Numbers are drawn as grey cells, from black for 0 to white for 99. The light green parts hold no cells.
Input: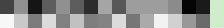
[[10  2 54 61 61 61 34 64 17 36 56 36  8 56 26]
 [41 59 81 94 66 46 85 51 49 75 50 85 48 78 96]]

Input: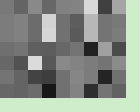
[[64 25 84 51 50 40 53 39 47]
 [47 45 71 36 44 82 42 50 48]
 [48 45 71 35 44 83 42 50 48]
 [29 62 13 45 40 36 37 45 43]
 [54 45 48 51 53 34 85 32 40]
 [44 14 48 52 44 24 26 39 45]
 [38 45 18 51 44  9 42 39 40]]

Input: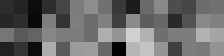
[[44 42 27 30 53 41 11 22 44 55 48 27 18  5 14 17]
 [50 53 32 16 40 36 54 25 50 42 49 20 49  4 18 15]
 [64 69 48 48 43 69 81 58 68 42 48 48 52 39 35 46]
 [57 47 48 25 58 76 71  1 40 61 60 35 67  5 20 13]]

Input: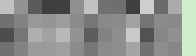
[[66 41 80 24 43 44 75 56 25 24 35 57 75]
 [53 54 45 63 54 53 46 54 61 58 59 51 44]
 [56 52 32 78 55 51 36 57 72 63 68 46 30]
 [52 55 44 64 55 54 46 54 62 60 60 51 44]]

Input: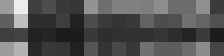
[[23 56 42 42 55 49 50 50 43 57 21 22 30 25 92 60]
 [31 39 44 31 30 38 22 20 23 30 13 24 17 18 74 37]
 [11 23 14 18 21 19 19 19 18 22 11 11 14 13 26 24]
 [27 54 42 36 36 44 22 28 20 33 13 21 22 16 69 60]]

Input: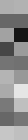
[[69 68]
 [40 40]
 [ 8 63]
 [60 27]
 [44 45]
 [59 70]
 [89 66]
 [74 47]
 [46 40]
 [74 77]]

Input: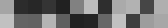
[[68 27 69 66 18 73 50 13 20 15 17 64]
 [65 61 24 75 40 14 13 37 70 38 39 75]]

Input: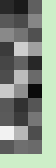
[[37 10 16]
 [52 29 34]
 [31 45 53]
 [62 80 23]
 [15 38 27]
 [41 73 30]
 [ 4 55 78]
 [33 19 34]
 [46 23 35]
 [30 71 94]
 [41 43 34]]

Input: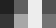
[[32 92 37 13]
 [45 92 65 21]]
